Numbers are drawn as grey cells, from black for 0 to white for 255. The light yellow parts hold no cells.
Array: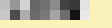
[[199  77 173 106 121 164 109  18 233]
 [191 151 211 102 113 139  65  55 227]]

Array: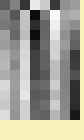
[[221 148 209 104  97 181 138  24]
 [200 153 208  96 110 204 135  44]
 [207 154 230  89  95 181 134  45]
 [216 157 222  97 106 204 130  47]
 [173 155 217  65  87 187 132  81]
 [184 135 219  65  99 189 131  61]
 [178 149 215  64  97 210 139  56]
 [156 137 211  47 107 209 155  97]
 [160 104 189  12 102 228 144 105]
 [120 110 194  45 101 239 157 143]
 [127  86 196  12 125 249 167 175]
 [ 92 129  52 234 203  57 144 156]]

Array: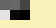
[[226   8   1]
 [100 103  68]]

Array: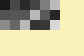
[[139 102 185  53  56 215]
 [ 82  86  86 185  90  37]
 [ 26  72  41  69 125 187]]

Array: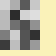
[[ 59 190  84 154]
 [125 206  84  49]
 [186 112  79 145]
 [188  44 211 222]
 [210 174  90 200]]

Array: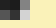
[[ 85  51 211]
 [ 33  28 131]]

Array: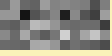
[[106 104 100 168 170 150  92 112 102  93  76]
 [137 106 168 115  92 118 208 114 165 196 142]
 [102  94 123 186 177 149 112 106 109 108  60]
 [151 151  20  83 108 133  30 137  83  63 158]
 [110 154 104  98 157 131 137 130 125  79 126]]
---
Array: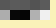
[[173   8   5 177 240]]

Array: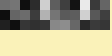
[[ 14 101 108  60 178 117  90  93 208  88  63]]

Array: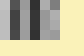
[[189  66 160  54 152 175]
 [190  72 157  50 161 155]]

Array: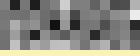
[[118 114 112 131 109  98 162  71 125 130 111 141 145 235]
 [114 157 107  31 143 114  92 132 121  41 108 121 132  86]]

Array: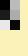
[[ 27 172]]

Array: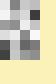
[[244 193 216  60]
 [221 235 138 248]
 [ 65 199 154 142]]

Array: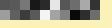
[[157  96  60  89 244 163 129   9  46 109]]

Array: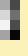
[[215 111]
 [163   7]]

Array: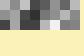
[[144 163  74  49 119 143 182 138]]
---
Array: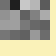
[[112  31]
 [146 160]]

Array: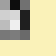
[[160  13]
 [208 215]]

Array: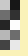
[[201  23]
 [110  49]]

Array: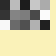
[[ 42 187]
 [ 52 132]]

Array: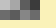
[[193 167]
 [108  92]]

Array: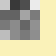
[[201  57]
 [100  99]]

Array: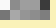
[[249 140]
 [118 168]]

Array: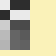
[[235  46]
 [ 44 233]]

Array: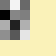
[[117 243]
 [  2 134]]
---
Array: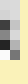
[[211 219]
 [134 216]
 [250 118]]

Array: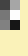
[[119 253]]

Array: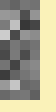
[[152 148  79 148]
 [204  74 149 140]
 [ 73 122  76 120]
 [ 60 100 117 130]
 [105 117 119  96]]

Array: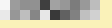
[[233 151 190 134 231  57  97 129 192 209]]

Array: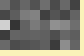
[[ 71  93 124 130  64  84  70  99]
 [ 60 100  97  99  96  78 103  94]]

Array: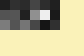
[[ 83  85  33 144 238  26]]

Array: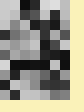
[[202 191  60  84 194  42 188]
 [ 46 114 142 174  50 171  82]
 [ 98 167 146 158  38  28  19]
 [148  34 157 142 102  42 152]
 [168  42 196 194 176 117 128]]
